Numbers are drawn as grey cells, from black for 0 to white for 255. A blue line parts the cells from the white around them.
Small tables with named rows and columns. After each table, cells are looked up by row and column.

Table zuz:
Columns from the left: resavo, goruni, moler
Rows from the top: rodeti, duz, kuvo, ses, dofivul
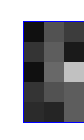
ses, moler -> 93
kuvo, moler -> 193
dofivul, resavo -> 43
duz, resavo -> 52
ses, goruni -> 82
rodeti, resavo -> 16
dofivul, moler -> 93
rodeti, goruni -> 82
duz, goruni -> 93
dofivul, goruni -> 37
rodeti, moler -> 60
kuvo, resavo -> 16
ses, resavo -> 52
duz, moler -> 26

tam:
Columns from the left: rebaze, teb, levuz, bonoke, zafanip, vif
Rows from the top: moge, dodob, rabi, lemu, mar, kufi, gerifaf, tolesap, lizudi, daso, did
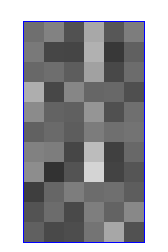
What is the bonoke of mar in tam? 149
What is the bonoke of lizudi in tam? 108
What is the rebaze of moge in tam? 111
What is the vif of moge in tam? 125
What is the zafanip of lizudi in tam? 111
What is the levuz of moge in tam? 81
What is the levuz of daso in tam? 73
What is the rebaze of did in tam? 96
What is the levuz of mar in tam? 96
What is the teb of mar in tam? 99
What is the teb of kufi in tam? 106
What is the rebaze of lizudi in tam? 62
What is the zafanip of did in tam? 167
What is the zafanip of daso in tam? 99
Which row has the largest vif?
daso

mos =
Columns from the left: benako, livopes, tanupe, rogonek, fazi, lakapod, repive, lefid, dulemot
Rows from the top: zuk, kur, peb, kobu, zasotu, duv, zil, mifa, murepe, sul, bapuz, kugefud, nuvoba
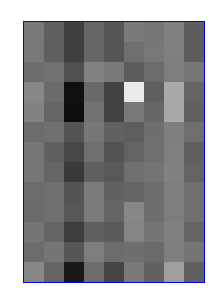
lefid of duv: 126
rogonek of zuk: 102
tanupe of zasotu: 14
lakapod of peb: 92
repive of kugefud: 106
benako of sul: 107
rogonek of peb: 130
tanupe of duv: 83
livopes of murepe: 111
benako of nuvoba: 135
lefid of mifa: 129
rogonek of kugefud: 125
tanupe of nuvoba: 24
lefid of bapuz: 128
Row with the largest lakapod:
kobu

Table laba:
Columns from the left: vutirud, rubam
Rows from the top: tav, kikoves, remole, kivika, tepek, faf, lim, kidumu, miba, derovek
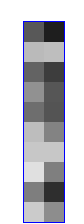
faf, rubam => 131
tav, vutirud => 88
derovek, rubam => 141
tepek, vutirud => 110
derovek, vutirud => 203
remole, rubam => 61
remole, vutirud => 99
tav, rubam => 30
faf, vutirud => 189
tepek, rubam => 84
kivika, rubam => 86
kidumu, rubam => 127
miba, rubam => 46

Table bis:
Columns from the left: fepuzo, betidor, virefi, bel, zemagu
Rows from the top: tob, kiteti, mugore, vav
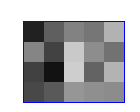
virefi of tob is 130
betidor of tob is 95
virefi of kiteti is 201
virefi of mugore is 206
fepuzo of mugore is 65
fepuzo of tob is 33
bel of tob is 118
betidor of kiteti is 66
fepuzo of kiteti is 133
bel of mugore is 99
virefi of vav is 150

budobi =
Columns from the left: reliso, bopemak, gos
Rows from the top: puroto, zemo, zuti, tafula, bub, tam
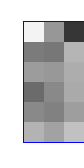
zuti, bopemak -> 152
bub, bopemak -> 129
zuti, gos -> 173
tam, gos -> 193
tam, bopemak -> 162
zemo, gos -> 181
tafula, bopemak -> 137
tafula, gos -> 170
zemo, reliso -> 123
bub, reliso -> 137
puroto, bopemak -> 151
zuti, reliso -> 156
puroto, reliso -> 243
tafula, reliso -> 107
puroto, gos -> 54
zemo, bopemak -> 119
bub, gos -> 158

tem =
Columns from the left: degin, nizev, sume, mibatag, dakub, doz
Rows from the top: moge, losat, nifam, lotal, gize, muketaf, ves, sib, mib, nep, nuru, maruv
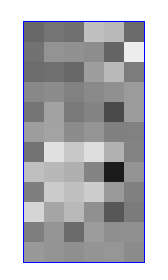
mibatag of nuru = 156
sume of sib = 175
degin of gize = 117
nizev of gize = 162
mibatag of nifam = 158
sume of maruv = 143

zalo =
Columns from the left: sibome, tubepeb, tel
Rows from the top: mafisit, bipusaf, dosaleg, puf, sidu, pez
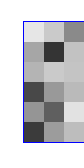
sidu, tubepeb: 95
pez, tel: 189
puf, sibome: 72
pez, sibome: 59
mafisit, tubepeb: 202
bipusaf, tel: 194
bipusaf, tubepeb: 52
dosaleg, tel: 196
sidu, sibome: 149
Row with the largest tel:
sidu

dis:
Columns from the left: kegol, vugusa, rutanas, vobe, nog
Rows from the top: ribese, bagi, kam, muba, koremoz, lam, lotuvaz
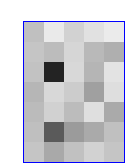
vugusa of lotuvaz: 169
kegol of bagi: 197
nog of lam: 192
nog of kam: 227
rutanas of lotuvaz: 193
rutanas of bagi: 214
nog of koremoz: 170
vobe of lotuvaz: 210

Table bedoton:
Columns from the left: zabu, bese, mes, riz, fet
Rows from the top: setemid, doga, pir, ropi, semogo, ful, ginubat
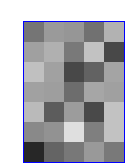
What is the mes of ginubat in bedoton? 120
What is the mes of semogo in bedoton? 156
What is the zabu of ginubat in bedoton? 39
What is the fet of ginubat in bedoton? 121
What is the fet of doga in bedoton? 72
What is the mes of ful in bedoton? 223
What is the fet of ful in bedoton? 194
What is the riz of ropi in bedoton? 166
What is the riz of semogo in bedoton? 73
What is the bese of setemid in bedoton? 154
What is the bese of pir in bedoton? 161
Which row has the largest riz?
doga

